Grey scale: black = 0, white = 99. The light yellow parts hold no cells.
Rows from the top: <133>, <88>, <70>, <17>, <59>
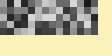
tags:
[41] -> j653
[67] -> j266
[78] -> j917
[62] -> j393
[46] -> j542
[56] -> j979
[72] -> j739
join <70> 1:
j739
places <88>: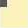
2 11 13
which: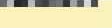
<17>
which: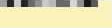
<133>

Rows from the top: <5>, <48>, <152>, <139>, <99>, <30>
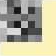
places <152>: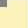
1 2 3 5 6
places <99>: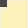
5 6
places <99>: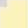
2 3
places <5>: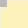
1 4 6
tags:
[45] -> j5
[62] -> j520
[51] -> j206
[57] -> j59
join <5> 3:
j206
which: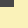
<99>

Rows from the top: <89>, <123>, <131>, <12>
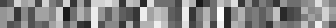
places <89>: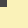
1 6 13 26 30 37
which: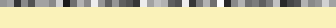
<123>
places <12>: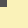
2 5 15 36 48
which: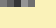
<89>

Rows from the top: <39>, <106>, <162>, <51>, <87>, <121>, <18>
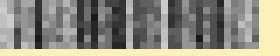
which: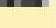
<39>
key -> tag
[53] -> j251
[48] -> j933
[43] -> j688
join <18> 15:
j933
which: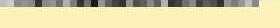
<162>

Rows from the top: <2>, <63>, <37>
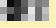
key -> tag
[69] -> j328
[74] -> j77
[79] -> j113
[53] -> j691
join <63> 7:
j77
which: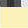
<63>

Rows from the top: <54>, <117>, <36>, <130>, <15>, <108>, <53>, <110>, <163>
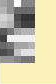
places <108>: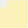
2 3 4 5
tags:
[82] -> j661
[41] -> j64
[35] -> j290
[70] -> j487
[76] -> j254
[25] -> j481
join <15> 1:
j290
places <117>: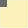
3 4 5
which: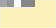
<54>

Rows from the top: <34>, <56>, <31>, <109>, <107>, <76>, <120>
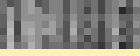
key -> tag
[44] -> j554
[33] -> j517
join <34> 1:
j554
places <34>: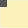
2 6 10 19
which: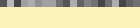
<107>
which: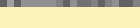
<31>

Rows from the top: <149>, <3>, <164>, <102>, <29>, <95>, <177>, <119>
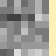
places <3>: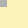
6
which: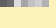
<119>
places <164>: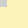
6
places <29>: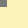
3 6 7
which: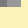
<102>

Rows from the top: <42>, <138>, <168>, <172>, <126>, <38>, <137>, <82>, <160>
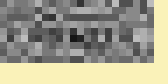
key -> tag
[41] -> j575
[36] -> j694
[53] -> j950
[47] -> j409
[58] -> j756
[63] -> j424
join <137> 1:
j575
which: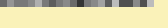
<42>
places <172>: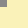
4 5 13 15
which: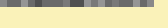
<160>

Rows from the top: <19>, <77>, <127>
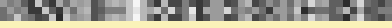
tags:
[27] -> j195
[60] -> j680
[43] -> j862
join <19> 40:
j862
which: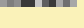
<77>
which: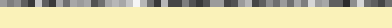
<19>

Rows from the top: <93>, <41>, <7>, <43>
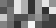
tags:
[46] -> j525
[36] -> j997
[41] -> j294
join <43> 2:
j294
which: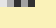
<41>
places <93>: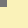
1
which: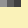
<7>
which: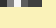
<43>
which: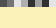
<41>

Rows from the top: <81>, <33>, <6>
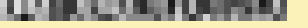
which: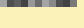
<6>
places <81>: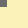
9 14 32
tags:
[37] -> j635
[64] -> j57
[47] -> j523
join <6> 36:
j523
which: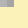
<6>
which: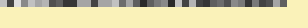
<33>

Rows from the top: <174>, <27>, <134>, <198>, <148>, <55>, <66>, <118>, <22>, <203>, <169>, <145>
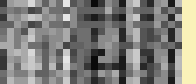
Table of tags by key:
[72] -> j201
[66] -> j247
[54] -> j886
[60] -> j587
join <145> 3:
j587
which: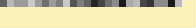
<145>
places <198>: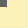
1 2 10 12 13 14 15 17 21 22
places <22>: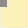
3 15 16 23
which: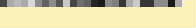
<118>

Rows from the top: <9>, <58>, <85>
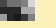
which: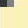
<85>
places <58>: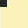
1 2 3
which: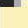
<58>
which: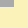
<58>

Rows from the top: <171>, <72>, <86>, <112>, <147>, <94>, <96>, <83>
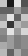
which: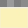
<94>
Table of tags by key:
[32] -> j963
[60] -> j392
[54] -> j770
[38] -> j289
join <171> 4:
j963
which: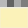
<83>
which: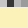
<112>

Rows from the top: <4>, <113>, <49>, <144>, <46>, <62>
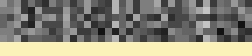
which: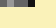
<46>
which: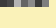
<113>
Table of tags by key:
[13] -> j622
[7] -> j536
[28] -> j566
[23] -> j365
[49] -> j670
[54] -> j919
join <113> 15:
j365
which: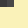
<113>
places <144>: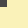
7 8 9 12 15 25 26 28
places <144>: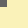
1 18 21 24 27 31
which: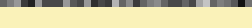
<144>

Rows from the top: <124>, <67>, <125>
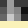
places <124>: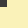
1 3 4
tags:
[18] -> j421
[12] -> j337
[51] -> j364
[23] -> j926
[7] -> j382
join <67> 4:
j382

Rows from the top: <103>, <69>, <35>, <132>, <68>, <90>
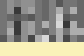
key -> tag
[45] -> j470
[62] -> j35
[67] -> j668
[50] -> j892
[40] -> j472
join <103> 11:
j470
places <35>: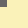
2 4 7 11 12
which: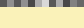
<90>
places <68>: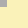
2 9 11 12

